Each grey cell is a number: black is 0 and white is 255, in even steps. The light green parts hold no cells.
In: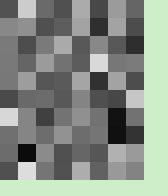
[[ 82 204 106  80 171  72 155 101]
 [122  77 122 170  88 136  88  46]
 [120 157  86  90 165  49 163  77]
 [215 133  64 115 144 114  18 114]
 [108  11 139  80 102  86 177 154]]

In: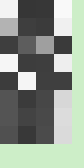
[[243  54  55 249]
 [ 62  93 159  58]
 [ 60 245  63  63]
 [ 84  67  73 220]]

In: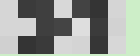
[[214  59  63 216  67  52 213]
 [208  52  58 215 212  54 215]]

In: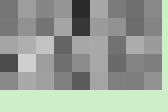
[[117 158 134 149  42 167 123 111 137]
 [164 175 194 100 167 169 114 172 155]
 [136 169 160 128  92 164 128 126 146]]

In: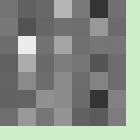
[[115  97 104 180 121  52 112]
 [109 235 114 164 112 118 117]
 [100 138 109 139 108 131 109]
 [110 152 118 148  97  91 124]]

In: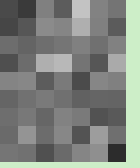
[[ 74  58 128  92 195 130 116]
 [109 100 110 117 128 112 129]
 [132 135  92 122  75 134 128]
 [110 120 102 130 122  82  89]
 [117 113  80 106 133 143  44]]

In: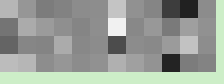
[[182 150 124 130 140 141 196 145 133  61  33 140]
 [100 134 132 171 136 140  76 140 137 155 194 141]]

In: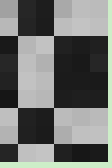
[[161  38  29 169 189 187]
 [ 25 182 194  33  28  32]
 [ 34 194 187  27  27  26]
 [191  33  28 187 181 186]
 [ 37 192 196  32  23  26]]
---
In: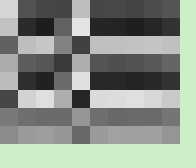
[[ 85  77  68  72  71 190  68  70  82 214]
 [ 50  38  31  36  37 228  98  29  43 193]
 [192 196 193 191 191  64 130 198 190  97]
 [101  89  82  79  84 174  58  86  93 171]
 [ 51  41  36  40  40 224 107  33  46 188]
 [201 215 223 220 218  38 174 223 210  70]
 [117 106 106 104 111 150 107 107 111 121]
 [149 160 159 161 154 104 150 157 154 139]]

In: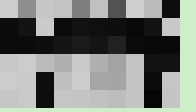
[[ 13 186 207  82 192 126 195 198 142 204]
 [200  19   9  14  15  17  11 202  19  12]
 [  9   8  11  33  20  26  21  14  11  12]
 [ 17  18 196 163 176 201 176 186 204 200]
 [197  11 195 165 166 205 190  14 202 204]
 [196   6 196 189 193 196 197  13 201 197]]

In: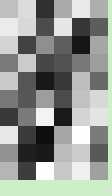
[[174 233 170  48 220 191]
 [ 93  54 230  76 216 235]
 [166  22  94 143  66 211]
 [157 120  82  71 203 122]
 [105 189  56  24  86 202]
 [216 193  76 157  87 120]
 [228 212  26 243 123  57]
 [123 254 166  15  59 231]
 [ 89 203 187  25  31 146]
 [160 239 199 254  61 181]]

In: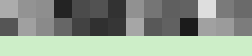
[[106 122 222  98  95 117 145  50  82  75  35 142 147 172]
 [124 155 161  27  97  88 166  54  48  66 102 138 160  85]]

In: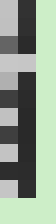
[[ 50 193]
 [ 48 192]
 [ 43 100]
 [198 199]
 [ 45 176]
 [ 43  63]
 [ 41 193]
 [ 41  63]
 [ 42 195]
 [ 44  45]
 [ 46 197]]

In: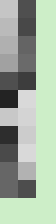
[[ 79 197]
 [ 72 186]
 [100 176]
 [106 161]
 [ 61  79]
 [217  35]
 [212 200]
 [204  45]
 [217  74]
 [178 102]
 [ 77 102]]

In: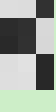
[[ 49 220 221]
 [216  48  44]
 [215  49  41]
 [ 40 225 221]
 [ 40 223 222]]

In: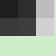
[[188  45  31]
 [209  61  58]]
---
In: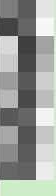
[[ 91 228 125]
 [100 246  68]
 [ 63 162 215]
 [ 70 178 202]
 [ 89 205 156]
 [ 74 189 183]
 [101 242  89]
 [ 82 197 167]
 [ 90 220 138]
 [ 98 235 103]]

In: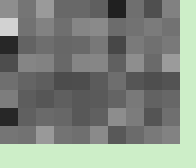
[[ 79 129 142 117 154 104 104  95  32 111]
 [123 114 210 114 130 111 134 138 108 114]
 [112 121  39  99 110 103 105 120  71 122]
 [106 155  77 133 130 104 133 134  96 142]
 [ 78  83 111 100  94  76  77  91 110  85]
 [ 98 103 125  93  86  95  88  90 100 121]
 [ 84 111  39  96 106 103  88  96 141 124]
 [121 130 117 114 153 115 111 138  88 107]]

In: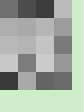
[[ 60 187 112  76]
 [182 156 173 169]
 [196 122 185 180]
 [203 152 200 124]
 [101 107  58 169]]

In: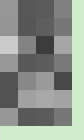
[[ 90 128 150  87]
 [ 94 118 149  86]
 [ 60 166 202 131]
 [ 93 120 152  88]
 [154  73  82 136]
 [168 162  83 161]
 [ 91 119 151  88]]

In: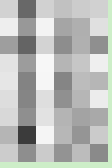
[[204 209 210 104 209 193]
 [175 224 238 152 243 165]
 [176 143 158 100 211 141]
 [198 239 227 156 247 181]
 [188 182 230 131 246 133]
 [182 236 221 133 222 144]
 [163 169 216 143 226 180]
 [149 203 181  59 245 183]
 [188 138 204 142 203 147]]

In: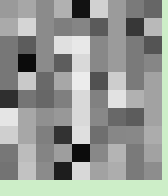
[[122 102 154 167 139 177  18 209 155]
 [ 55 185 170 213 139 126 133  90 155]
 [122  84 119  92 139 224 232 136 155]
 [122 134 119  11 139  93 217 136 155]
 [122 162 119 201 105 167 236  81 205]
 [177 162  47 117 103 127 217 129 226]
 [ 92 162 229 167 144 152 217 136 104]
 [136 172 207 167 127  50 223 111 135]
 [122 162 119 188 132 158  12 136 180]
 [122 141 115 194 139  29 216 162 173]]

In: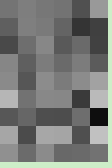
[[ 80 153 116 126 119 115]
 [ 52  64  95 127 122 100]
 [106  65  73 110 135  89]
 [124  91 134  95 124 106]
 [140 162 138  86 140 123]
 [ 58 186 182 114 136 135]
 [110  14  87 102  78  77]
 [ 79 193 166  75 167 165]
 [106 114 144 107 139 104]]
